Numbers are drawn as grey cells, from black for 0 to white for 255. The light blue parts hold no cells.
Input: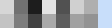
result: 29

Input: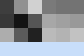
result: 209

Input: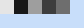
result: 158

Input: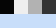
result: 178

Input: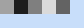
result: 127

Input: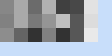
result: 107
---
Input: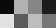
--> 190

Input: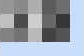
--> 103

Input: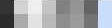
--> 156

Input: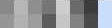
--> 130

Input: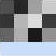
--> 219

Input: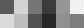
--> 144

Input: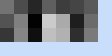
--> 30

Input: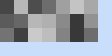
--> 56

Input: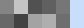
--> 175

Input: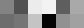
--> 145
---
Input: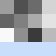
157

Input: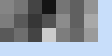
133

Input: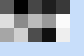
91

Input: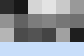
44

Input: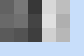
98

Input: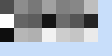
78

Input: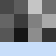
72

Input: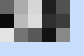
102

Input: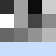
46

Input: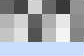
102
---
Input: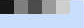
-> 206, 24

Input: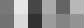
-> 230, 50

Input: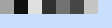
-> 224, 15

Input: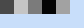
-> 197, 4

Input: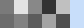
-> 227, 51

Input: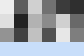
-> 237, 34

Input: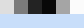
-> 251, 8

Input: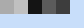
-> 192, 20

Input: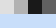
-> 223, 25

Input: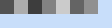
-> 203, 61
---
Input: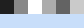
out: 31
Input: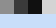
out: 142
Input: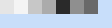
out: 229
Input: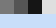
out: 120
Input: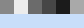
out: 135
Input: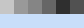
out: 198
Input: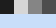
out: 29
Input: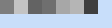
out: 125
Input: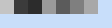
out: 196
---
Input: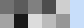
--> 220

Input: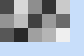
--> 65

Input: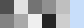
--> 239

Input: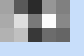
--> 121

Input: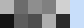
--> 78

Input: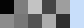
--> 83

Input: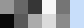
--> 171

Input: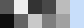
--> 201

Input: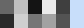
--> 118

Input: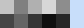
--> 53
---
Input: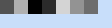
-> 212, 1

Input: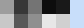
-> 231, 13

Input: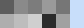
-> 207, 43

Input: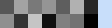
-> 197, 1

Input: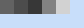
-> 210, 55

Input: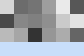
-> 234, 51

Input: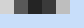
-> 211, 36

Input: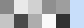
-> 249, 49

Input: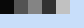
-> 193, 8
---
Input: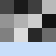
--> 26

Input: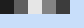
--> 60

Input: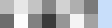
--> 109

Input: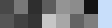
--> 46

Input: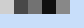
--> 72

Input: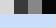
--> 58

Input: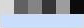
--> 54

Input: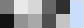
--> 47

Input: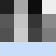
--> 32
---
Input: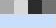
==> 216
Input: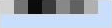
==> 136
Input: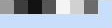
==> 244
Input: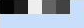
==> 238
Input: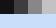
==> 61
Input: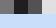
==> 31
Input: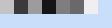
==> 126
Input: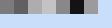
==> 136
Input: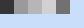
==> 182
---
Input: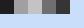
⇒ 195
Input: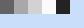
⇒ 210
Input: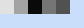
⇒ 10
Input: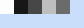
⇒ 71
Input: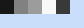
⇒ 156
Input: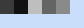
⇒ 190
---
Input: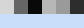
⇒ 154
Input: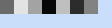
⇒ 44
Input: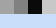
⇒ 10
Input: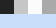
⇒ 251
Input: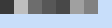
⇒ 160
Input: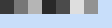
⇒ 222
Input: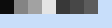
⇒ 71
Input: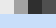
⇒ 47
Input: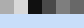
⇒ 126
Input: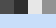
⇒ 231
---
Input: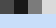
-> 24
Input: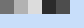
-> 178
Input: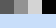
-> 147
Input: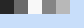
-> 106
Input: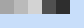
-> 186
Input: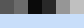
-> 107
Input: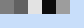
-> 97
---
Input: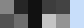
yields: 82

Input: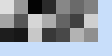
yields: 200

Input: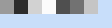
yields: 210

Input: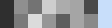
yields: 219

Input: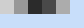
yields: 207

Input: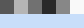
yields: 181

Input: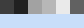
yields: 33
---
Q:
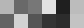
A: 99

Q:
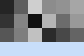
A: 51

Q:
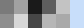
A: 142

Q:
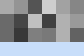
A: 106

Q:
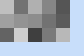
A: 160

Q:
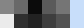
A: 235

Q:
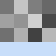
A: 161
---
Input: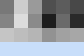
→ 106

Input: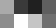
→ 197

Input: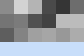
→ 188

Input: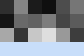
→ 69

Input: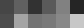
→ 136

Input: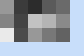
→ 180
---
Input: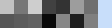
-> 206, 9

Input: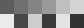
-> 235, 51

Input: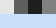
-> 229, 30

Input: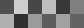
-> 206, 48

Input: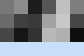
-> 200, 15

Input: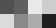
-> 233, 31

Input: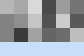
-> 217, 59
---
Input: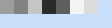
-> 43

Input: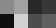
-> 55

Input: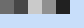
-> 144

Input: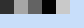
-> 2

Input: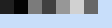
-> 64

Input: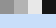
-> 22

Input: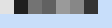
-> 97

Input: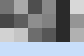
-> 136
